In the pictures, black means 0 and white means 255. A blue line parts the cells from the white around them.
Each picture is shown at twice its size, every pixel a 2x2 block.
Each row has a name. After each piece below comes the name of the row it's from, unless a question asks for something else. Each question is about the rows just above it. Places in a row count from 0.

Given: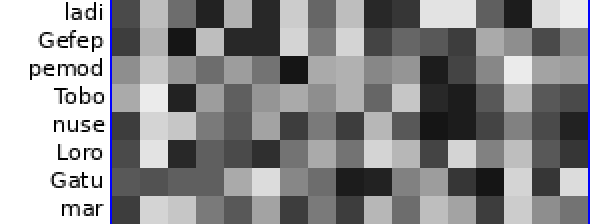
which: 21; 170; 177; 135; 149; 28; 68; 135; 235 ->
pemod
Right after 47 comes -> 115
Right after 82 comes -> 95

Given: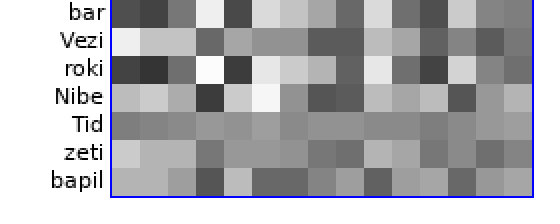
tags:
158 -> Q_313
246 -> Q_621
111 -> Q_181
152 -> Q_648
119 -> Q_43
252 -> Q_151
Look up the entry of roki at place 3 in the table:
Q_151
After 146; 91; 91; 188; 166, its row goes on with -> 97; 132; 91; 119
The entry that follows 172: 60
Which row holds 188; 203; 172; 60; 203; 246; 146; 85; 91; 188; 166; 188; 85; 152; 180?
Nibe
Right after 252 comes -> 60

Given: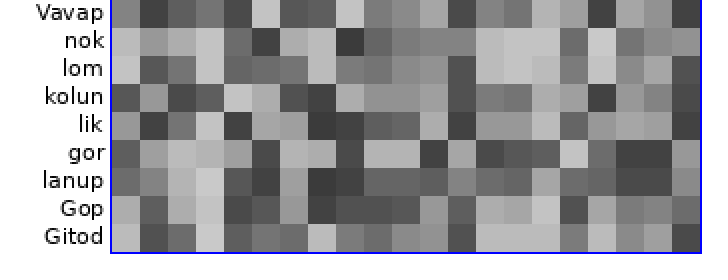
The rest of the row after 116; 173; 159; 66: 152; 131; 74
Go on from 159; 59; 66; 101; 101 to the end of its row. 94; 131; 108; 101; 166; 108; 101; 74; 74; 138
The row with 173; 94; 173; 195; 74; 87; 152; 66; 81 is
Gop
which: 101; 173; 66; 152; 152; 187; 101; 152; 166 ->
lik
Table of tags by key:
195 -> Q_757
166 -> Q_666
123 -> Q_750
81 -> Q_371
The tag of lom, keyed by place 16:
Q_750
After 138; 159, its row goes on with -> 74

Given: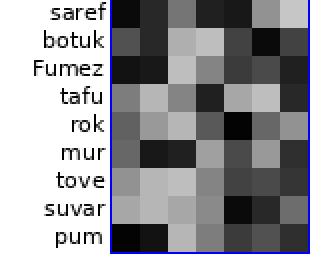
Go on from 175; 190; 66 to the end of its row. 10; 66
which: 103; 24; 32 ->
mur
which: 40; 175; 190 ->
botuk
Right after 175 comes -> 190
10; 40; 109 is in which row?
suvar
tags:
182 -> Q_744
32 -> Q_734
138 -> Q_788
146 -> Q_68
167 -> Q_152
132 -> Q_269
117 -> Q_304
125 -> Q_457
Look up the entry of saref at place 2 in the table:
Q_304
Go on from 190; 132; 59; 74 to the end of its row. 32

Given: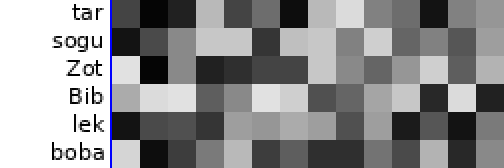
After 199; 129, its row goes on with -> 207; 101; 129; 86; 158
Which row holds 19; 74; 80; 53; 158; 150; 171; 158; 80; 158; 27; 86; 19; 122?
lek
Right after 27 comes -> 86
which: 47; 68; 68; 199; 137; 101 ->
Zot
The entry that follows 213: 13

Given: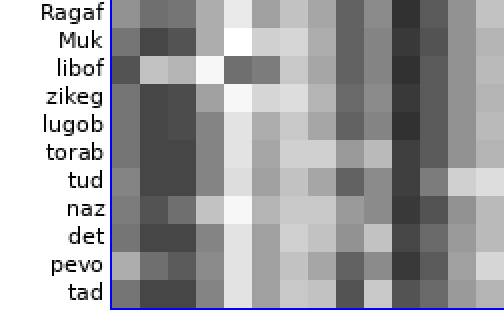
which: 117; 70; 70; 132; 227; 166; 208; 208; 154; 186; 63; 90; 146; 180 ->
torab
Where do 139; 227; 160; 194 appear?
pevo
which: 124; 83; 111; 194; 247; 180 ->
naz
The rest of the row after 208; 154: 186; 63; 90; 146; 180
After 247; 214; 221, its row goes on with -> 180; 105; 139; 57; 90; 146; 180
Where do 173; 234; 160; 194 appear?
Ragaf

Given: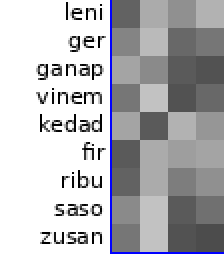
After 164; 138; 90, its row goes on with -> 82
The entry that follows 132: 186

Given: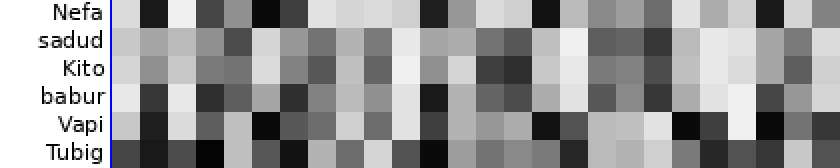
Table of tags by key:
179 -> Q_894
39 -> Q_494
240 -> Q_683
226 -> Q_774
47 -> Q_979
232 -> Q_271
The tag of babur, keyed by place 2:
Q_271
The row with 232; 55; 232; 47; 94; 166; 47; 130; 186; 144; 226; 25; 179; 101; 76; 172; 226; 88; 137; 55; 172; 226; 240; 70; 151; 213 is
babur
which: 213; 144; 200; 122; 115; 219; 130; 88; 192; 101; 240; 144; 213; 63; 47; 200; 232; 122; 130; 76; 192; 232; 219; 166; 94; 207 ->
Kito

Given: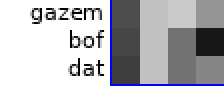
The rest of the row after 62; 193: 114; 134
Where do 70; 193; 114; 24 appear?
bof
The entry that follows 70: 193

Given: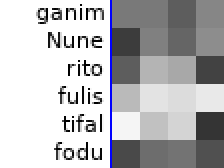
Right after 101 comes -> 141
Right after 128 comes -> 101
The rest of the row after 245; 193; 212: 52
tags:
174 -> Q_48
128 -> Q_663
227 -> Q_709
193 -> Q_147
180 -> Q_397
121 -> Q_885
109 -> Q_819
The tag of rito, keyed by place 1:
Q_397
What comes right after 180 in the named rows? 168
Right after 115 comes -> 80

